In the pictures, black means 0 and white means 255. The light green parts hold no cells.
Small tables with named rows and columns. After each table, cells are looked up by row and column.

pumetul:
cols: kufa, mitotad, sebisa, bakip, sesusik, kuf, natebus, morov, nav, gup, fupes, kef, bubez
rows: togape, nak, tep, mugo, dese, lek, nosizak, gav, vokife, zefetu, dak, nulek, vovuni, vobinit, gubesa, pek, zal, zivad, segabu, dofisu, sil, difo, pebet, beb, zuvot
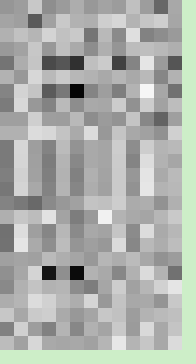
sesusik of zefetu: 195
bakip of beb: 129
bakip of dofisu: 20
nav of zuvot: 231
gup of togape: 192
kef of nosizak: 167
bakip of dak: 131
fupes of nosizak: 246
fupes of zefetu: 161
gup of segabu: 187
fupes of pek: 165
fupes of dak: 205
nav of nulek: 203
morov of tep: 185
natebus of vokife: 141
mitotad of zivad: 229
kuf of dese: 48
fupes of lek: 185
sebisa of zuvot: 215

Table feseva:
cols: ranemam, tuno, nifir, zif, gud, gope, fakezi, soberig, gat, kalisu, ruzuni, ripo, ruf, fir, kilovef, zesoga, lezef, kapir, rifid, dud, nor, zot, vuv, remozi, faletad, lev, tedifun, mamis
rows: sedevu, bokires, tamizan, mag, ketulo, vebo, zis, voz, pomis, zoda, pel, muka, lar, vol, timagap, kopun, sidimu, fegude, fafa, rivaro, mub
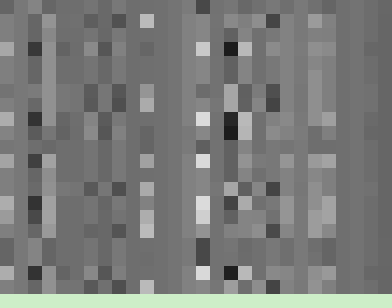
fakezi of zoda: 138
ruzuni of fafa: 109
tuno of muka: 120
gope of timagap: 110
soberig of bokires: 105
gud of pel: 110
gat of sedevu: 120
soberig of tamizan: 104
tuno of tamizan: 120
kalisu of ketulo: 110
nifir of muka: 64
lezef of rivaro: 31
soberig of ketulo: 104
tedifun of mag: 103
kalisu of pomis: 110
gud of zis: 119
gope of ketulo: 110

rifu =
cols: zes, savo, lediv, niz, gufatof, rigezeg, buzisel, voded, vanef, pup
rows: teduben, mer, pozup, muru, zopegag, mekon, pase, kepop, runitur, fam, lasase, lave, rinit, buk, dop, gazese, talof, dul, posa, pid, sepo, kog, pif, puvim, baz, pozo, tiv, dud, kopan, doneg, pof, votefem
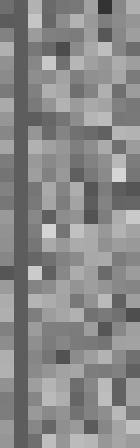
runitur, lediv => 93
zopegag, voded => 149
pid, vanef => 137
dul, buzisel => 170
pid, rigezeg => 172
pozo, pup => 112
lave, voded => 143
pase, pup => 156
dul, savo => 93
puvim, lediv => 156
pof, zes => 154
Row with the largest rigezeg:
talof

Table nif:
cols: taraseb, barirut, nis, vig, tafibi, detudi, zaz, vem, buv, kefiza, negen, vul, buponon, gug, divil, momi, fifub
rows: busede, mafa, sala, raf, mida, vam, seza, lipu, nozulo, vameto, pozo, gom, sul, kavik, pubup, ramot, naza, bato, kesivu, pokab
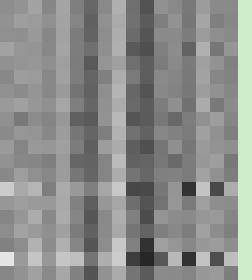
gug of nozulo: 125
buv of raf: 176
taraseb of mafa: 146
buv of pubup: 166
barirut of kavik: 169
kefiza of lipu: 105
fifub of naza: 128
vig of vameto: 136
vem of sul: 133
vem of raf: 143
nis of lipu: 151
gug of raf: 99
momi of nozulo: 157
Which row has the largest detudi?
kesivu

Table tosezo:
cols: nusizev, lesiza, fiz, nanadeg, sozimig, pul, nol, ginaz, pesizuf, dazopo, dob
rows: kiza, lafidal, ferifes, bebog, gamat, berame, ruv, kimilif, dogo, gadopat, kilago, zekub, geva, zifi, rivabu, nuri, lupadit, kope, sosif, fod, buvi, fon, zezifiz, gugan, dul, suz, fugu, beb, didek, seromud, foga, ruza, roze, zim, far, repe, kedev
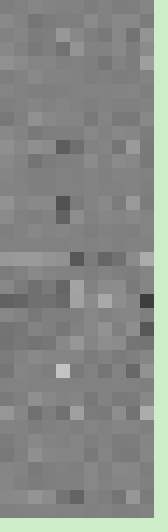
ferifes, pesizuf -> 135
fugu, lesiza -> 133
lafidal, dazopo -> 135
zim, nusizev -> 133
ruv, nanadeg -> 127
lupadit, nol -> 126
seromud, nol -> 123
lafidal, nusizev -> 137
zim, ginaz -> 128
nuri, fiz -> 127
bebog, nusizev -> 136
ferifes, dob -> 147
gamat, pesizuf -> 130
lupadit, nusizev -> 127
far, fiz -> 124
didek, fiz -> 143
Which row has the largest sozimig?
fugu

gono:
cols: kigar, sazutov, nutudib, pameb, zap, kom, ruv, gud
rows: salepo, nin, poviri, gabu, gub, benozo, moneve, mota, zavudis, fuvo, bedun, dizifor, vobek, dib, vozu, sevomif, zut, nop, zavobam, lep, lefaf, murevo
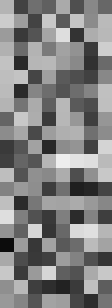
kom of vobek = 78
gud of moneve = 192
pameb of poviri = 166
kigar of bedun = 58
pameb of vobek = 137
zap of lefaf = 34
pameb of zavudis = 58
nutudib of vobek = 144
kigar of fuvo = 140
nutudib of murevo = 84
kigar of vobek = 190
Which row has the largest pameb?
lep

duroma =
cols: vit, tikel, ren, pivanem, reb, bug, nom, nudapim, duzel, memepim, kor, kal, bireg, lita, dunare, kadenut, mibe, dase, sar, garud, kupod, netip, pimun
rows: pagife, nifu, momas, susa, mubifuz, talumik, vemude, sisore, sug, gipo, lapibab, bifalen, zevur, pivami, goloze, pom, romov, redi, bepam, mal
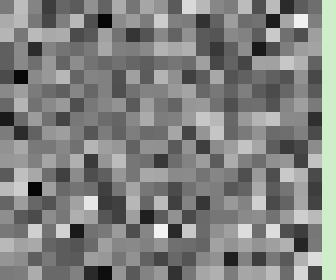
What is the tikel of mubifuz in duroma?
137
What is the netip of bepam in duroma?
177
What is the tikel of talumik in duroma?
8
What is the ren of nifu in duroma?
120
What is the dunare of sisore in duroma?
153
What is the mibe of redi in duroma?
147
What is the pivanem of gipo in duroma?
150
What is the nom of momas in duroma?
88

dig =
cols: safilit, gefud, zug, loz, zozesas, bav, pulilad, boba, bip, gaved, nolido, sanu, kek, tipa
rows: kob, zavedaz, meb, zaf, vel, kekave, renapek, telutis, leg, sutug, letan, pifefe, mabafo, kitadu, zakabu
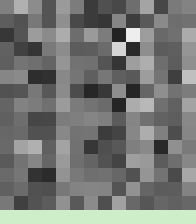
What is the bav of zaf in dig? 92
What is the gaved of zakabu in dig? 104
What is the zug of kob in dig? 140
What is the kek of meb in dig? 112
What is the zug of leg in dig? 70
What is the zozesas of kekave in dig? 136
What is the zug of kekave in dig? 45
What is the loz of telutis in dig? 112
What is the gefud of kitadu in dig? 107
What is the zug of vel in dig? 111
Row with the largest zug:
letan

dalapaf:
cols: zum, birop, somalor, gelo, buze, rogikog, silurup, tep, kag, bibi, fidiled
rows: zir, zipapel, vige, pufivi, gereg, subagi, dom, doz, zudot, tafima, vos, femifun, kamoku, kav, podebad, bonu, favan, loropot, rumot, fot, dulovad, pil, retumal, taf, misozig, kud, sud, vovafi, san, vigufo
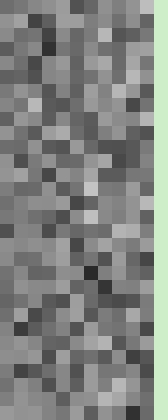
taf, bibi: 131
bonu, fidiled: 97
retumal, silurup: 87
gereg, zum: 136
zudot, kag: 139
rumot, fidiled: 70
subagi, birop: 100

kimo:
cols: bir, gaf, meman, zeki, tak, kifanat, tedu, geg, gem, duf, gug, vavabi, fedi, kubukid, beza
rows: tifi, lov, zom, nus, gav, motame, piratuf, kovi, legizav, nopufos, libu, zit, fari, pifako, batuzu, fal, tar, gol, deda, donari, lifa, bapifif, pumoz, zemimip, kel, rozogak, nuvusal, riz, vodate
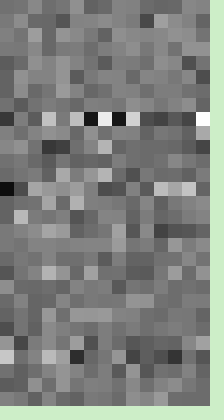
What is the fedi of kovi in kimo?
130
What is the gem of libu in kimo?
101
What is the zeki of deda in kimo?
131
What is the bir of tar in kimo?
121
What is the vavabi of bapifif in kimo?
113
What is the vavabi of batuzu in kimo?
96
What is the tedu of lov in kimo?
132
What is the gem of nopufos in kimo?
131
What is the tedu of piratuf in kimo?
103
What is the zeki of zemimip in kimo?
138
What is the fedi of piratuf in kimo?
125
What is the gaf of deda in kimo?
120
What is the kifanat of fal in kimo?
84

